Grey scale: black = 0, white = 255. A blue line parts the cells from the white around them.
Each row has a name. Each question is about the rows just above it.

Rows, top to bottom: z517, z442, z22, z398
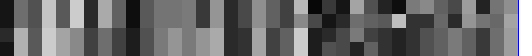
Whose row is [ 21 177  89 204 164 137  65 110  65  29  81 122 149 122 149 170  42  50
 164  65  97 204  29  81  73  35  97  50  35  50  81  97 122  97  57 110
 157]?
z398
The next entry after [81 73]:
[35]
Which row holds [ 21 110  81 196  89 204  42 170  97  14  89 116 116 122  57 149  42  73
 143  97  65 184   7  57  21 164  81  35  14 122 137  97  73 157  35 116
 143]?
z517

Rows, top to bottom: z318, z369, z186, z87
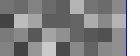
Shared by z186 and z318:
[137]
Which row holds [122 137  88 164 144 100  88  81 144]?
z186
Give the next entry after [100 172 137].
[180]
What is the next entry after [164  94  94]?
[100]
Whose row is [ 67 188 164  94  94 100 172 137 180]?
z369

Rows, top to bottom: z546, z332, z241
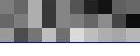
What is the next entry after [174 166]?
[182]
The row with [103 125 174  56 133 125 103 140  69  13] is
z332
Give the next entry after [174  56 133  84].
[34]
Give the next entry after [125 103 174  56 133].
[84]

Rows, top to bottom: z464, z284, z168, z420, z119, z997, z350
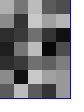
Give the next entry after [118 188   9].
[77]
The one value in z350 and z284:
[52]
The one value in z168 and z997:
[17]

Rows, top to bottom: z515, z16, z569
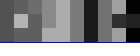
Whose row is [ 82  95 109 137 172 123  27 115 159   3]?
z515
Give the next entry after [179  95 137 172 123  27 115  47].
[34]

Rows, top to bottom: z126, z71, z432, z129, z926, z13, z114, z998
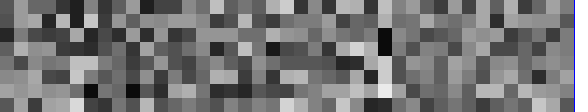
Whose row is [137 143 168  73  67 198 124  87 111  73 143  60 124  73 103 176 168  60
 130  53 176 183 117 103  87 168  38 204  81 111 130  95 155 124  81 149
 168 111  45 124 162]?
z13
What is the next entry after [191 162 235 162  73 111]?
[103]
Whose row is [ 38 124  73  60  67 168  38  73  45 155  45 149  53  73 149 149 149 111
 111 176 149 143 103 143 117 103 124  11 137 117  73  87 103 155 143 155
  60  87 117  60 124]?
z432

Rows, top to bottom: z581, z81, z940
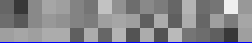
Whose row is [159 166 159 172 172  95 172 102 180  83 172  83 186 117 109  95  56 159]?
z940
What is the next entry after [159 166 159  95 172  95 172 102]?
[159]
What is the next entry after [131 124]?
[159]

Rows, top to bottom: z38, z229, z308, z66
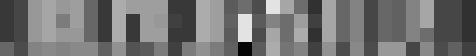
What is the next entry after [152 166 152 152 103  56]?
[172]
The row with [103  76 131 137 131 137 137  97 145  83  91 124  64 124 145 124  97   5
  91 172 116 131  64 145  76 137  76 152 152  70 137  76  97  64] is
z66
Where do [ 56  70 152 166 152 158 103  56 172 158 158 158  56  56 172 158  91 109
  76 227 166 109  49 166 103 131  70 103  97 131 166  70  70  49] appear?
z38
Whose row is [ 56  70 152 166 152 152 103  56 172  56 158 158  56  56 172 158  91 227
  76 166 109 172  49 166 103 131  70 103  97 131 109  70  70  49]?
z308
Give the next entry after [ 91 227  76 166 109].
[172]

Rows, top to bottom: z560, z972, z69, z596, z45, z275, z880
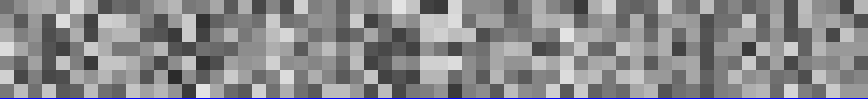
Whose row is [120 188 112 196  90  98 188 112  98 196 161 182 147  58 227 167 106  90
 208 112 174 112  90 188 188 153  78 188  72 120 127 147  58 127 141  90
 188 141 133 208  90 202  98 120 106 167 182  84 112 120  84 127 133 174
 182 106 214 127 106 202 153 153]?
z880
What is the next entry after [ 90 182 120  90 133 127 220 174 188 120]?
[188]
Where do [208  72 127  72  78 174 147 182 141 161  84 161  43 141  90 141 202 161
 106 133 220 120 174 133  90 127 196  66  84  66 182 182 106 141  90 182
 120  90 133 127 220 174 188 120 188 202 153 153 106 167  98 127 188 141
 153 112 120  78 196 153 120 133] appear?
z275
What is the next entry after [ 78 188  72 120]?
[127]

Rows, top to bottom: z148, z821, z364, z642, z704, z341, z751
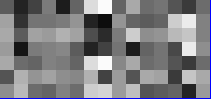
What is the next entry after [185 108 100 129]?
[108]
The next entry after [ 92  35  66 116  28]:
[100]

